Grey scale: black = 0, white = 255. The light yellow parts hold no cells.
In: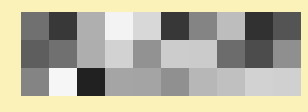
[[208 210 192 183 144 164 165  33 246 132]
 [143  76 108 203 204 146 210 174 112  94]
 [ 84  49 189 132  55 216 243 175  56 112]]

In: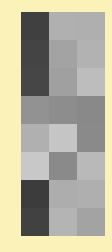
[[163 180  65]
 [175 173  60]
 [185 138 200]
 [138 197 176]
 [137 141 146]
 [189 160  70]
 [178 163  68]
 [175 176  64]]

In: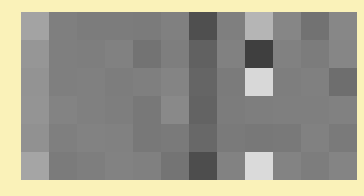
[[132 125 131 218 130  77 116 128 130 126 123 165]
 [122 129 121 120 122 104 122 120 129 130 127 145]
 [129 127 127 126 124  99 137 120 126 128 131 148]
 [110 128 126 216 123 101 132 127 125 128 127 147]
 [134 124 129  63 129  97 126 115 129 126 127 150]
 [135 114 134 181 127  79 128 123 124 124 127 163]]

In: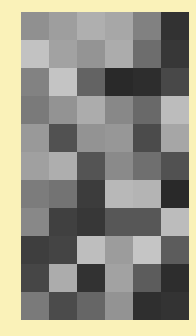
[[ 51  47 147 102  75 122]
 [ 45  92 162  50 172  70]
 [ 92 197 156 190  68  62]
 [188  87  87  55  64 136]
 [ 41 180 184  60 115 124]
 [ 81 111 138  84 174 160]
 [166  75 151 147  81 153]
 [188 105 136 172 147 122]
 [ 72  45  41  99 196 130]
 [ 55 109 172 148 162 194]
 [ 50 129 167 175 158 144]]

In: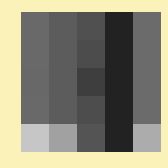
[[172  34  84 161 198]
 [107  34  77  92 105]
 [107  34  62  92 104]
 [107  34  76  92 105]
 [107  34  80  92 105]]

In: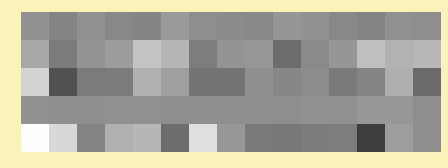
[[142 157  62 125 124 120 121 151 223 109 182 176 132 216 254]
 [142 152 151 144 144 142 143 142 142 142 145 144 143 143 146]
 [106 174 132 122 140 135 143 116 116 159 176 124 123  81 211]
 [183 178 191 150 138 108 151 148 125 182 195 156 147 123 168]
 [142 144 132 136 146 150 136 139 142 154 133 136 145 133 146]]

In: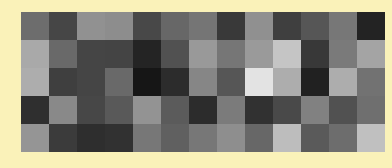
[[192 109  90 189 103 142 119  96 119  49  46  59 149]
 [111  81 129  73  49 123  44  91 147  89  71 137  47]
 [114 173  33 173 227  86 134  44  22 105  69  63 173]
 [164 122  56 197 154 118 153  81  36  68  69 105 169]
 [ 35 119  86  63 144  57 117 103  72 141 145  70 109]]

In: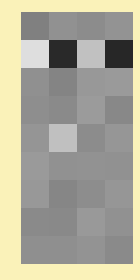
[[138 147 143 143]
 [145 153 137 138]
 [150 141 134 152]
 [145 146 145 154]
 [150 140 192 149]
 [136 155 138 142]
 [154 152 132 144]
 [ 39 193  41 222]
 [147 140 145 128]]
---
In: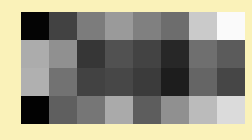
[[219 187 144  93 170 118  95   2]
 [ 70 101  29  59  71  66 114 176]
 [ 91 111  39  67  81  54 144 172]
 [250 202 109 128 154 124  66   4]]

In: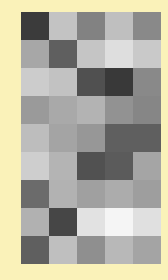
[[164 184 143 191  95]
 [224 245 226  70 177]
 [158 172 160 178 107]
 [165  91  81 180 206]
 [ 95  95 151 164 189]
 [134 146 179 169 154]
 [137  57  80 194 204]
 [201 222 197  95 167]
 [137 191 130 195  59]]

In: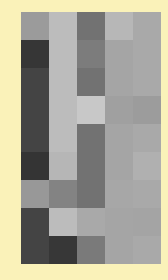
[[169 165 122  55  68]
 [164 165 169 188  68]
 [169 167 114 131 152]
 [176 165 114 182  52]
 [169 165 114 188  68]
 [156 160 200 188  68]
 [169 165 114 188  68]
 [169 165 124 188  54]
 [169 183 114 188 155]]

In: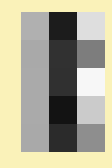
[[142  43 169]
 [203  19 170]
 [247  48 170]
 [125  49 169]
 [222  28 176]]

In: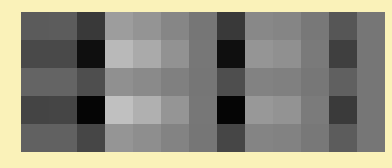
[[118  92 120 130 132  70 118 131 142 149  70  97  97]
 [118  58 123 147 152   5 119 149 176 192   5  69  68]
 [118  96 119 128 130  78 118 128 138 144  78 100 100]
 [118  63 122 144 149  15 119 146 170 185  15  73  73]
 [118  86 120 133 136  57 118 134 148 157  57  92  91]]

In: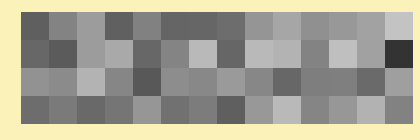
[[130 178 151 133 185 152  95 124 113 150 117 105 122 109]
 [159 106 127 126 103 135 154 136 141  88 134 179 139 146]
 [ 51 161 191 131 179 185 102 185 132 103 169 156  91 103]
 [195 162 152 144 166 149 109 102 101 129  96 156 131  95]]

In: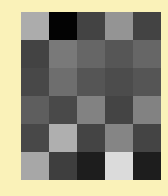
[[ 29 219  29  62 167]
 [ 68 133  68 175  72]
 [130  68 130  73  94]
 [ 85  76  85 110  72]
 [102  86 102 121  67]
 [ 67 148  67   3 172]]
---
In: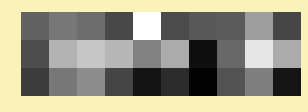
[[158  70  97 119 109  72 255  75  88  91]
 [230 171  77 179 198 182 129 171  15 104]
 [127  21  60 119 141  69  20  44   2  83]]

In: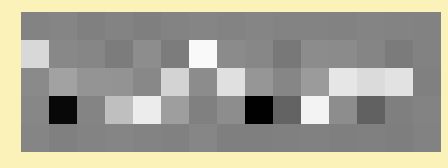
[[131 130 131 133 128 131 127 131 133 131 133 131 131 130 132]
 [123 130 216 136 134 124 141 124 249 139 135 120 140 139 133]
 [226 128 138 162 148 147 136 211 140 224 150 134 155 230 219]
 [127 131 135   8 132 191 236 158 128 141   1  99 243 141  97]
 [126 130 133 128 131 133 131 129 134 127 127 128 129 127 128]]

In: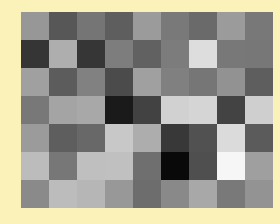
[[155 120 151  87 117  94 155 121 106]
 [120 119  53 174  54 125  97 124 221]
 [146  94 160  92 129  75 160 128 118]
 [ 67 207 120 164 168  26  66 209 213]
 [219  91 155  94 104 200 173  56  81]
 [246 159 188 119 191 192 111   9  79]
 [121 147 138 188 182 152 109 137 168]]

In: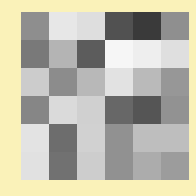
[[ 58 143 142 231 222  81]
 [238 223 121 180  92 246]
 [186 151 204 140 184 226]
 [ 85 146 134 218 208 103]
 [190 190 227 109 209 145]
 [172 156 225 113 205 145]]

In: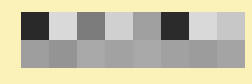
[[217 199  41 217 123 208 159  43]
 [156 164 158 148 168 162 168 161]]

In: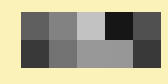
[[ 22  80  95 130 194]
 [151  57  57 114 152]]

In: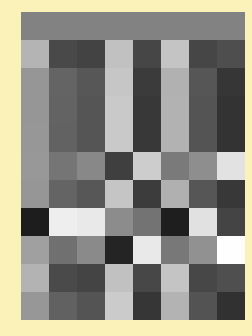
[[130 130 130 130 130 130 130 130]
 [ 70  78 180  73  67 193  70 196]
 [ 86  54 150 100  87 198  59 177]
 [ 84  51 150  99  85 201  56 178]
 [ 84  51 151  98  85 201  56 178]
 [142 226 152 117 136  63 205 122]
 [ 86  56 150 100  87 197  60 176]
 [225  68  29 238 233 140 115  30]
 [145 254 160 112 138  36 233 120]
 [ 71  79 179  74  68 193  71 196]
 [ 83  49 151  97  84 203  54 179]]

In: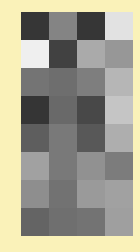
[[ 54 226  54 132]
 [170 151 239  65]
 [126 182 116 110]
 [ 72 197  53 105]
 [ 88 174  94 121]
 [145 124 161 121]
 [154 161 142 114]
 [115 159 100 111]]
